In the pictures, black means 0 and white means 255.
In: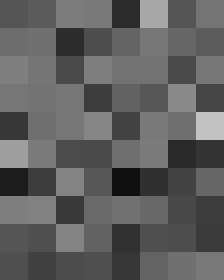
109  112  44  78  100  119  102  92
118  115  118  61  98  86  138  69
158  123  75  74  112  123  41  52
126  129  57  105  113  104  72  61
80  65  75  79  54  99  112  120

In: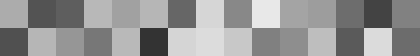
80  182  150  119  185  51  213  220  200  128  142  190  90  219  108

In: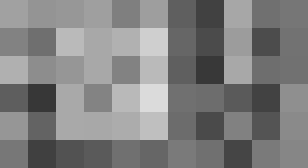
130  111  186  168  177  207  102  75  156  76  114
94  55  169  131  185  219  112  109  90  66  143
119  64  82  90  112  102  122  112  69  122  134

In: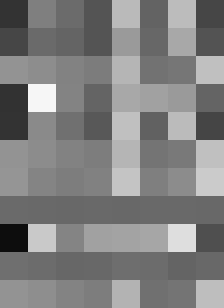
70  106  100  84  154  103  168  83
50  246  131  100  168  161  154  100
147  140  130  125  181  116  121  192
106  105  104  105  104  105  105  104
111  108  103  104  110  108  100  104

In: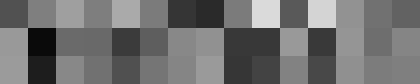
153  10  106  105  59  94  136  145  56  56  153  57  149  110  133

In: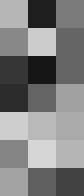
136  204  101
44  100  160
133  214  181
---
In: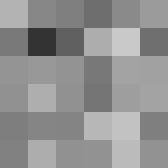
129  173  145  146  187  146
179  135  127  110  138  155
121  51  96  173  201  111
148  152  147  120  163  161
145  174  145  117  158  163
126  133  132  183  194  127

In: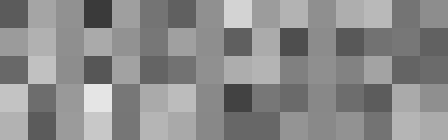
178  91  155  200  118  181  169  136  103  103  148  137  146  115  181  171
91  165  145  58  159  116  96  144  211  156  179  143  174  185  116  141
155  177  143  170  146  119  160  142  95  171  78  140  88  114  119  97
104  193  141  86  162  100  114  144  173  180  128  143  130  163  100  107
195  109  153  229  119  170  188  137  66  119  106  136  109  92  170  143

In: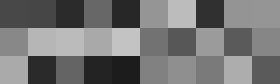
170  42  100  35  28  129  143  122  173  90
72  70  43  103  39  149  188  48  148  149
136  182  187  169  195  114  87  155  90  134

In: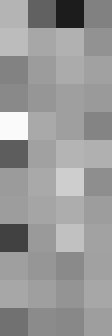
113  139  136  158
180  97  28  129
188  167  177  146
130  156  171  161
137  150  159  154
250  169  159  132
93  161  180  176
155  169  206  142
157  165  173  157
65  154  193  162
159  150  138  161
167  159  148  167

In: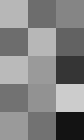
154  114  19
183  109  133
109  183  98
186  154  53
114  146  204

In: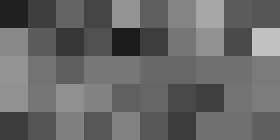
59  84  127  87  129  87  60  112  111  95
32  62  100  68  148  95  131  167  92  86
136  91  54  80  27  61  118  145  73  193
147  115  95  119  119  104  103  112  113  122
145  117  144  130  96  101  73  64  116  124

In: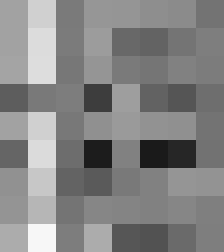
172  247  125  172  86  82  106  126
162  208  122  150  149  142  139  115
162  220  123  156  104  99  116  126
164  221  119  149  122  117  129  124
93  121  125  61  158  98  85  110
162  208  120  144  154  146  144  115
101  219  109  28  129  26  38  114
145  199  99  90  121  129  149  147
148  182  116  134  132  129  134  127
